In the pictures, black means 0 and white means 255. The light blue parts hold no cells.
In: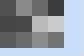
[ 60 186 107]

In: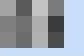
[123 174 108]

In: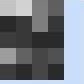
[ 95 126  56 157]

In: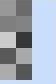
[107 127]

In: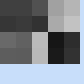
[181 170 186  92]

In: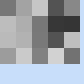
[136  55 121 202]

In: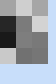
[166 123  25]
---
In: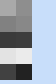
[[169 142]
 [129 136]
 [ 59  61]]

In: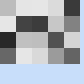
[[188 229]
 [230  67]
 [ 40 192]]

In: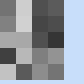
[[115 206]
 [129 209]
 [169 168]]

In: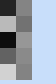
[[ 36 132]
 [186 114]
 [ 13 151]]

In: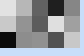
[[226 183]
 [201 147]
 [ 11 141]]

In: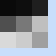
[[ 10  14]
 [ 79 120]
 [217 204]]

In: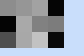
[[141 150]
 [  4 169]
 [ 78 168]]

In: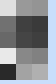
[[223 153]
 [113  64]
 [104  69]]
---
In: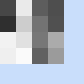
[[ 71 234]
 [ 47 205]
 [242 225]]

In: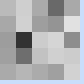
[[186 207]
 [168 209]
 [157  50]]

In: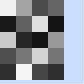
[[241 164]
 [ 25  97]
 [202  39]]

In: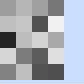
[[158 181]
 [191 198]
 [ 35 188]]

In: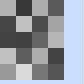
[[177  56]
 [ 69 192]
 [ 67  65]]

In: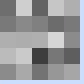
[[110 207]
 [122 138]
 [176 172]]
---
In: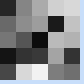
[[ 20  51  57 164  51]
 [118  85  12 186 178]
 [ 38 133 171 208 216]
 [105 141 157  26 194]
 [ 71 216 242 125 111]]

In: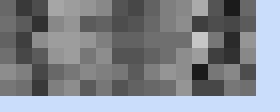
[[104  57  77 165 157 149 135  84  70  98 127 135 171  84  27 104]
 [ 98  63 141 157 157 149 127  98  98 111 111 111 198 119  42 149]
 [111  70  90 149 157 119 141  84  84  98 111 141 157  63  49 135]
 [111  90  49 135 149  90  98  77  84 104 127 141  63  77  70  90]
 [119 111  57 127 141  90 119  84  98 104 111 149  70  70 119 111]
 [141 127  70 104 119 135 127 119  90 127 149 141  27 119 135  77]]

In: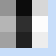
[[147  12 215]
 [161  33 237]
 [181  47 252]]

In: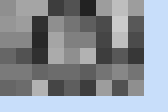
[[102  82  48 171 143 178  61  88  55]
 [102 108 178  69  94  61 157  82 143]
 [122 122 102 108 108  94 116 135 116]
 [135 135  40 165 128 128  69 190  75]
 [150 157  48 143 116  94  75 203  88]
 [143 165 165  61  82  34 157 190 157]]

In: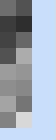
[[ 60  46]
 [110  82]
 [ 67 103]
 [164 117]
 [142 136]
 [156 149]
 [ 82 172]
 [130 216]]

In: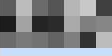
[[107 121 114  99 127  50 188]
 [ 28 163  36  43 170 127 134]
 [ 93 188 107  85 182 200  64]]
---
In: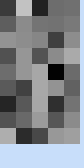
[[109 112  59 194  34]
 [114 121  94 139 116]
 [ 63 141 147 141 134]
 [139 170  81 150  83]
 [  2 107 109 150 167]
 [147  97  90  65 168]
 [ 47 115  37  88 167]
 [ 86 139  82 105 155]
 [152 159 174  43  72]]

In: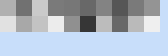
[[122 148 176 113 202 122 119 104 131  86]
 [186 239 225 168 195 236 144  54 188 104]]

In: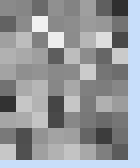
[[ 95  47 138 134 106 144 131 159]
 [151 114  98 139 241 137 141 155]
 [222  72 160 189 128 237 140 182]
 [102 202 177 169 159  93 189 140]
 [117 109 163 143 147 137 138 203]
 [125 135 114 170 182 135 168 128]
 [176 156  50 198 179  69 198 123]
 [107 118 166 171 196  73 136 120]
 [ 60 111 121  78 147 163 159 101]
 [127  91 199  80 160 178 195 168]]

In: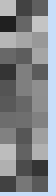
[[ 66  95 191]
 [102 196  32]
 [166 152 182]
 [ 93 165 104]
 [127  91  52]
 [127 143  84]
 [103 142  89]
 [111 129 109]
 [ 86 159 129]
 [ 98 177 189]
 [ 75  52 176]
 [119  89  65]]

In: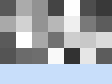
[[ 77  57  88 171 146  68 254]
 [121  92 169 210 147 183 239]
 [200 219  90 255 168 113 206]
 [230  92  84 107 110 249  50]]

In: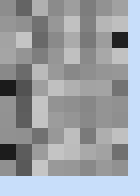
[[146 161 141 100 176 139 158 125]
 [182 191 150 144 113 151 193 129]
 [157  32 163 196 105 138 171 121]
 [168 193 165 148 126 150 192 138]
 [149 151 137 107 186 153 136 143]
 [164 115  27  82 159 192 176 163]
 [148 145 147  92 196 147 143 135]
 [148 143 146  94 195 156 149 137]
 [174 192 145 144 113 152 190 122]
 [162 112  28  92 156 196 188 169]
 [153 145 144  89 197 153 151 137]]

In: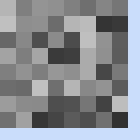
[[133 118 180 127 148 144 128 111]
 [ 52  57 192 142 144 108 180 187]
 [146  93 103 135  78 139  76 191]
 [144  92 163 125 166  58  62 170]
 [ 70 121 127 145 125 150 143 170]
 [147  90 109 106 192 111 181 135]
 [ 66 189 156 139 138  78  80 118]
 [112  49 112 160  54  69  91  78]]

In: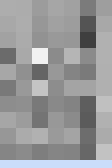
[[123 158 173 172 156 166 161]
 [ 84 168 168 173 151 160 157]
 [ 63 177 162 170 145 153 150]
 [139 177 107 169 241 139 181]
 [122 175 167 144 101 152 132]
 [164 176 120 153 195 141 164]
 [ 94 192 141 143 120 137 131]
 [ 90 177 166 156 115 152 139]
 [109 170 150 170 177 154 164]
 [103 194 133 139 125 133 131]]

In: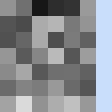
[[ 51 154 147 112  23  45]
 [121 148  84  75 171 181]
 [123  97  81 102 170  78]
 [ 86 157 150  90 134 186]
 [112  97 138 167  88 111]
 [106  85 107 131 124 153]
 [192 152 163 218 146 173]]
